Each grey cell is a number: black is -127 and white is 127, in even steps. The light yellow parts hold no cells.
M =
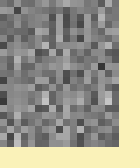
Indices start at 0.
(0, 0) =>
-6
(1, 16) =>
-7
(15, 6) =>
-37
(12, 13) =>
-5
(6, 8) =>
10
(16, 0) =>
-40
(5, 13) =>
3
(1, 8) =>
-9
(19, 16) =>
-34
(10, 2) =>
8
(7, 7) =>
39
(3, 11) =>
-55
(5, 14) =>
-5
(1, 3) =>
18
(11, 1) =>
3
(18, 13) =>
-10
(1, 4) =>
4
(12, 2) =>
18
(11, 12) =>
30
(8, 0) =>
-6
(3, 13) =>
-14
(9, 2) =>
30
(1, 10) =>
-8
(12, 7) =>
17
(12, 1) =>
6
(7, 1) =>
5
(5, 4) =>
-10
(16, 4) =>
-4
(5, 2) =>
7
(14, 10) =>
20
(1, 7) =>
-21
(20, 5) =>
-27
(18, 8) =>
-51
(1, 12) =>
-3
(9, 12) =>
-8
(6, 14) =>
22
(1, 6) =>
-11

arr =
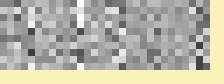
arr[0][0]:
7
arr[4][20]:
23
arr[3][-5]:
33
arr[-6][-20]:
39
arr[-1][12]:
38
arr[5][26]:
44
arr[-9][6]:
67
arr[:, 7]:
[26, 29, 52, 79, 35, 73, 25, 79, 13, 52]
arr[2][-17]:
13
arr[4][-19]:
-49
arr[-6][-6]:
13
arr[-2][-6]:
40
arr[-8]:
[-3, 41, -34, 39, 87, 66, 46, 52, 42, 36, 14, 125, 63, 13, 49, 18, 37, 21, 50, 36, 4, 65, 2, 56, 37, 23, 40, 22, 30, -30]
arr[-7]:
[45, 58, 25, 25, 113, 5, 69, 79, 25, 46, -16, 114, 25, 84, 34, 90, 37, -26, 38, 32, 40, 39, 56, 56, 42, 33, 33, 54, -17, -17]
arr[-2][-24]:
13
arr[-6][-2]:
-5
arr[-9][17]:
-33
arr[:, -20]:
[-6, 81, 14, -16, 39, -5, 81, -23, 80, 9]
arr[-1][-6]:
30
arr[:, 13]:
[12, 33, 13, 84, 53, 83, 13, 84, 10, 49]
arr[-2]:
[73, 50, 71, 46, 57, 15, 13, 13, 70, 42, 80, -29, 18, 10, 27, 32, 98, 83, 18, 4, 44, -11, 58, 15, 40, 8, 24, 58, -59, 83]
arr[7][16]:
-14
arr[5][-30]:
-10
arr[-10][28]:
52
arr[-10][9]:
18
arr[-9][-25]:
4
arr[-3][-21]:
30
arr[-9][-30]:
73

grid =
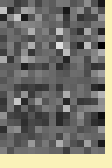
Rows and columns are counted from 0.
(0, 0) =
-21
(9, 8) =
-81
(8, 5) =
-9
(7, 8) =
-58
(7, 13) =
4
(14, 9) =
-88
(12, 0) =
-22
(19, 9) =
1
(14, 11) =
-72
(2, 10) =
-8
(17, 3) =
-81
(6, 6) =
-1
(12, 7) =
-30
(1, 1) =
-86
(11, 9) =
-29
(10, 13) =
4
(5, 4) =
-56
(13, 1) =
-7
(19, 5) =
-41
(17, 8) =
-86
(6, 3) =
-15
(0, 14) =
-102
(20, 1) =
-18
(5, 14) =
19
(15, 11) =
-10
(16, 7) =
-28
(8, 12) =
-55
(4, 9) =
-5
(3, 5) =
-2
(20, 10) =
-45
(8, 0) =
43
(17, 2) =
-46
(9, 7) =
-19
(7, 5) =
-30
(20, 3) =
-35
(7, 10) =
-40

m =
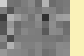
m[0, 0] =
79
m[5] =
[8, -52, -4, -3, -3, -3, -8, -8, -13, -5]
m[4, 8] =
8
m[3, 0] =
-43
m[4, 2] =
-13
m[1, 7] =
3
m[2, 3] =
10
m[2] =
[-68, 50, 30, 10, -10, 14, -79, 9, 29, 33]
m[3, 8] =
-10
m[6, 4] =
0
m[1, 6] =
6
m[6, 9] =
8
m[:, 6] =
[51, 6, -79, -22, -38, -8, -4, -16]
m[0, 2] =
-15
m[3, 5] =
7
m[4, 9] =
-16
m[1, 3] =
-6
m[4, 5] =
-3
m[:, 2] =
[-15, -2, 30, -20, -13, -4, 15, 7]
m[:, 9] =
[-6, -3, 33, -20, -16, -5, 8, 12]
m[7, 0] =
23

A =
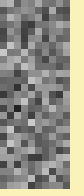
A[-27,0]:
41
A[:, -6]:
[1, 10, -1, -66, -35, 10, 43, -10, 31, 39, 16, 65, -51, 36, -20, -30, -62, 74, -39, -8, 16, 49, -64, -19, -24, 57, -60]
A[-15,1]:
-25
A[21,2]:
13
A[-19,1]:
38
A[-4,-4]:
36
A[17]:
[-42, -16, -6, -16, 74, 12, 26, 6, -29, -10]
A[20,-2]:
8
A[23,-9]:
21
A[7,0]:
71
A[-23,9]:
-18
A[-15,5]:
26
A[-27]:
[41, 52, -30, 12, 1, 40, -7, -13, 16, -18]
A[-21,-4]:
-2
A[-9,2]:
-46
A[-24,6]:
-8
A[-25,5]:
24
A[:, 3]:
[12, 19, -19, -54, -61, -64, -49, 54, -3, 63, -21, -30, 20, -2, 65, 3, -8, -16, -27, 13, -42, 28, -13, 5, 20, 10, 49]
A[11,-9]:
-23
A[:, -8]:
[-30, 2, 24, 8, -8, 11, 22, -3, 50, -12, -58, -21, -77, 10, 19, -93, 37, -6, -46, 33, 34, 13, 17, -62, 50, 5, 35]
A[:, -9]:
[52, -9, 52, -12, 19, -8, 67, -6, 38, 43, -3, -23, -25, -31, -4, -2, -65, -16, 68, 21, 69, -46, 33, 21, 3, -13, 28]
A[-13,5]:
-58
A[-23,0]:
-57
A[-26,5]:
-23
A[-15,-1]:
-20
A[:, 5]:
[40, -23, 24, -10, 41, 16, -12, -36, -21, -17, 15, 43, 26, -26, -58, -24, 10, 12, 19, -38, -37, -5, -67, 5, 5, -52, -31]
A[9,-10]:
34
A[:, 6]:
[-7, -48, -61, -8, -27, -57, -2, 6, -55, -16, 49, -10, 23, 26, 45, 4, -28, 26, -30, -17, -30, -33, -34, 36, 58, -37, -6]
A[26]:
[-11, 28, 35, 49, -60, -31, -6, 7, 10, -36]

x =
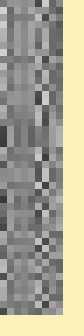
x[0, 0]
-5
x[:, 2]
[21, 31, -2, 28, 28, 28, 25, 32, -12, 17, 25, 28, 10, 23, 21, 9, 0, -12, -18, -19, -19, 6, -9, 0, 22, 24, -6, 7, -20, -13, 15, -1, -11, 27, -3, 14, -16, 28, 16, -4, 13, 5, 27, -11, -8]
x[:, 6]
[74, 19, -51, 14, 40, 42, 54, 22, -52, -9, 55, 46, -25, 70, 77, -27, -45, -52, -17, -14, -8, -33, -65, 31, 66, 64, -59, 47, -9, -45, 65, 32, 9, 46, -52, 63, -35, 39, -13, 23, -20, -36, 45, -56, 17]
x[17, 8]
15
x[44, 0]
-52
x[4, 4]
34
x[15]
[48, -15, 9, 2, 14, 48, -27, 12, -15]
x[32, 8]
42
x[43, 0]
7
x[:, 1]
[19, -21, -13, -20, -8, -6, 5, -21, 0, -17, 5, -3, -16, 17, 22, -15, -13, 0, 27, 30, 33, -15, -11, 28, 13, 12, -12, 26, 33, 6, 24, 28, 31, -2, -12, 24, 14, -8, -17, 29, -16, -14, -3, -4, 30]
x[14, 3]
14
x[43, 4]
-10
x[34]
[32, -12, -3, -1, 1, 64, -52, 28, -4]
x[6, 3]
12
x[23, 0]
-41
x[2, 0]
33
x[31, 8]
31
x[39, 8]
36
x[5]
[48, -6, 28, 11, 33, -9, 42, -20, -22]
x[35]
[-21, 24, 14, 12, 10, -53, 63, -17, 15]
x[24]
[9, 13, 22, 13, 23, -44, 66, -23, -2]
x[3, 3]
7
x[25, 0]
12
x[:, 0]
[-5, 80, 33, 76, 53, 48, 28, 80, 0, 61, 26, 42, 50, 1, -11, 48, 36, 0, -59, -64, -68, 45, 23, -41, 9, 12, 27, -31, -70, -12, -19, -42, -56, 43, 32, -21, -29, 51, 59, -47, 54, 43, 43, 7, -52]
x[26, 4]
-2

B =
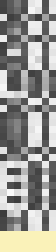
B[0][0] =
-58
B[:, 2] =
[-6, -20, -53, -15, 33, -45, 8, 93, -43, 1, -51, -49, -55, 81, 12, -53, -29, 3, 5, -14, -24, -44, 4, 90, -55, 70, -61, 93, -65, 86, 91, -6, 52]
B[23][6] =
106
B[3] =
[-52, -34, -15, -45, 110, 109, -36, 104]
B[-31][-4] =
-27
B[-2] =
[-58, -29, -6, -40, 104, 109, -50, 103]
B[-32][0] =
-61
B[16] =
[-60, -37, -29, -53, 101, 104, -50, 101]
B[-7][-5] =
52
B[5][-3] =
-61
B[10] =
[107, -33, -51, 65, -62, -53, 55, -55]
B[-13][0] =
-47
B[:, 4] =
[102, 117, -27, 110, 104, -30, 106, 100, 113, 102, -62, -14, -22, -43, 113, -10, 101, 103, 96, 106, 105, -29, 103, -37, -35, -53, -29, -46, -37, -62, 114, 104, 97]
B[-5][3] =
51
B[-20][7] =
-55
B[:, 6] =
[-47, -43, 33, -36, -40, 34, -44, -31, -40, -48, 55, 44, 41, 91, -38, 23, -50, -37, -49, -55, -41, 50, -49, 106, 32, 107, 29, 111, 47, 91, -28, -50, -37]
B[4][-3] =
106
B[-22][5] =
-55
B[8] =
[-33, -45, -43, -41, 113, 78, -40, 110]
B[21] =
[98, -52, -44, 38, -29, -58, 50, -50]
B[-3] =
[-67, 66, 91, -40, 114, 101, -28, 101]
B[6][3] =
-39
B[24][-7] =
-61
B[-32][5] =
98
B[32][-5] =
-49
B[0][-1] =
101
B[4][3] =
-40
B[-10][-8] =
89

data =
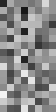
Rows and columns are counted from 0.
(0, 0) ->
-90
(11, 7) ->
-22
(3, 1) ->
-49
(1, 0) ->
43
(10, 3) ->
104
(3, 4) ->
55
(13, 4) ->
-19
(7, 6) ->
14
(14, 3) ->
62
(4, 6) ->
-10
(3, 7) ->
-66
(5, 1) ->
-60
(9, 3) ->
24
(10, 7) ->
-17
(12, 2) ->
-7
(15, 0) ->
23
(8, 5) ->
28
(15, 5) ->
56
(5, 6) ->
-14
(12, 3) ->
4
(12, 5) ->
-55
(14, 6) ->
-18
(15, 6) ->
2
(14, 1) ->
46
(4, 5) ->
-14
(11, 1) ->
-43
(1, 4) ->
31
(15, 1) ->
-40
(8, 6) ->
18
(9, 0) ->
89
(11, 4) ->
100
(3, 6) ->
-8
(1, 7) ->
20
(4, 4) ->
65
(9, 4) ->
-63
